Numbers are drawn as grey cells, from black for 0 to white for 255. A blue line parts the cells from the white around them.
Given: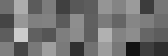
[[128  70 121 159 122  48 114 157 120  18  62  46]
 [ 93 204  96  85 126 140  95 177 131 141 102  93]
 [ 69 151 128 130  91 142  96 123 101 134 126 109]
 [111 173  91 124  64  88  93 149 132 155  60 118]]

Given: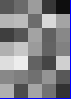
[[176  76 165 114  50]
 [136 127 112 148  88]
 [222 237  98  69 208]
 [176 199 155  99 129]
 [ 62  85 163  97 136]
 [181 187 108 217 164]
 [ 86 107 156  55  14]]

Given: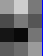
[[ 92 108 155]
 [ 21   9 117]
 [ 75 121  85]
 [158 205 121]]

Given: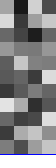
[[125  78 157 197]
 [ 59 172 196 142]
 [104  64  73 221]
 [227 172  47  86]
 [ 57  90 124 101]
 [ 89 101  59 219]
 [ 93 198 129 125]
 [152 123 121 151]
 [104  68  29 102]
 [217  58 159 200]
 [165  25 209  76]]

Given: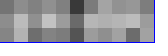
[[133 179 110 131 124  84 156 143 162 108 162]
 [141 187 144 194 156 106 182 176 181 188 156]
 [116 141 129 144 128  57 123 164 146 151 125]]

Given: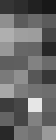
[[ 40 122 112 154]
 [100  69 130  90]
 [ 60  71 230 102]
 [168 124 114 110]
 [122 144  87  55]
 [ 94  95 130 107]
 [152 103 101  38]
 [175 159 157  70]
 [143  92 107  91]
 [ 53  45  33  24]]

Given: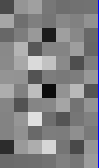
[[107 109 110 114 128 118 156]
 [ 44 154 173 214 117  73 149]
 [131 145 105 125 124 143 121]
 [131 150 224 110  84 118 129]
 [133  82 133 136 165 115 148]
 [173 129 189  12 147 185  84]
 [148 147  83 125 121 125 152]
 [138 168 218 194 138  78 126]
 [137 180  87 132 132 158 102]
 [103 125 153  28 159 136 104]
 [166 111 127 117 136 129 146]
 [ 74 149 160 119 110 113 114]]

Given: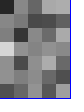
[[ 80 103 147  87 159]
 [145 127 140 105  79]
 [144  75 143 172 105]
 [214 145 132 145 137]
 [127  53 137 107 170]
 [135 121  73  76  96]
 [ 38 136 102 169 173]]
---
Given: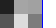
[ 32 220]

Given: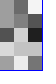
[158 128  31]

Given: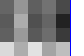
[101 172  89 164]

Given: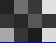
[35 40 28]

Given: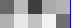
[104 233]

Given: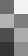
[109 125]
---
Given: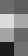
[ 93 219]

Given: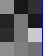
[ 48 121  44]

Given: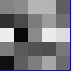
[ 94 155 138  90  15]

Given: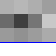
[158 117 145]

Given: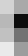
[169 184]

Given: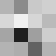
[208 214  31 179]
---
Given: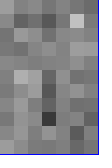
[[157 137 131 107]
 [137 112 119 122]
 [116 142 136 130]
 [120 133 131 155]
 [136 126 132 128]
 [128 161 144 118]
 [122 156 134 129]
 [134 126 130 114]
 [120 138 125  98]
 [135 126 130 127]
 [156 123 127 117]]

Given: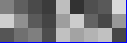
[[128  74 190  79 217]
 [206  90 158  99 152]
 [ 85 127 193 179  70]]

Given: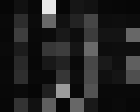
[[  6   8   6  18   7]
 [  9  11  17  70  14]
 [  8   9  25  60  20]
 [ 10   8  61 106  14]
 [  8   7  34  71  16]
 [  9   9  54  75  21]
 [  8   6 156  83   9]
 [  7  17   6  25  10]]

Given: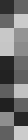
[[ 45]
 [103]
 [200]
 [198]
 [ 37]
 [ 34]
 [ 95]
 [ 32]
 [143]
 [ 96]]

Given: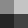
[[138]
 [ 38]]

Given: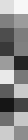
[[223]
 [128]
 [ 77]
 [ 57]
 [156]
 [233]
 [ 92]
 [ 21]
 [110]
 [204]]

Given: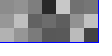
[[140 126 200 118]
 [151  98  94 193]
 [178 123  89  67]]
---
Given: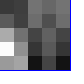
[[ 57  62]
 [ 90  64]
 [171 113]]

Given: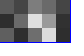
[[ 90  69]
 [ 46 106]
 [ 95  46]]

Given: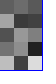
[[ 95 108]
 [164  59]
 [ 81 152]]

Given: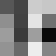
[[ 87  68]
 [143  66]
 [157  58]]

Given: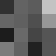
[[ 49  99]
 [102  96]
 [ 28 105]]

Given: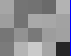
[[166 116]
 [158 115]
 [118 146]]

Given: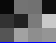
[[  8 115]
 [ 50  33]
 [ 85 162]]

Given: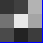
[[ 52  64]
 [115 232]
 [ 74  35]]
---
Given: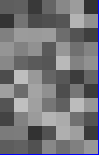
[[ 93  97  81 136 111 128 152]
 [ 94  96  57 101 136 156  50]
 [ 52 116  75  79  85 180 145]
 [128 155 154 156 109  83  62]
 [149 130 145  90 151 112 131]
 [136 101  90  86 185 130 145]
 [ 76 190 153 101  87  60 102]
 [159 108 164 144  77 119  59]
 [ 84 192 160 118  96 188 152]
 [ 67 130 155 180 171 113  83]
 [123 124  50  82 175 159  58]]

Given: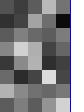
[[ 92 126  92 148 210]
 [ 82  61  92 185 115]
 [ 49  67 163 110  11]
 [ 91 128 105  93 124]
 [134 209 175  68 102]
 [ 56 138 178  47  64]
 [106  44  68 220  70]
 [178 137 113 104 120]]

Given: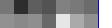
[[145 137 143 105 230 170 144]
 [118  45  94  83 129 121 108]]

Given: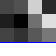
[[ 67  50  88 120]
 [ 70  81 208  41]
 [ 30   3 112 222]]

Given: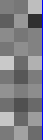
[[122 162 108]
 [126 119 190]
 [ 94 152  48]
 [139 119 130]
 [119 142 130]
 [201 107 177]
 [119  87 124]
 [146 126 141]
 [111  80 105]
 [198 104 157]]

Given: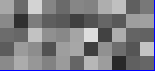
[[138 172 151 130 155 101 183 157  41  96 102]
 [168 106 211 133 106 134 130 174 192  95 120]
 [137  48 125  94  88  63  82 102  88 158 160]
 [108 103 194 144 136 165 222  66 173 100  98]
 [ 92 155 141  82 158 167  62 145 110  85 196]]
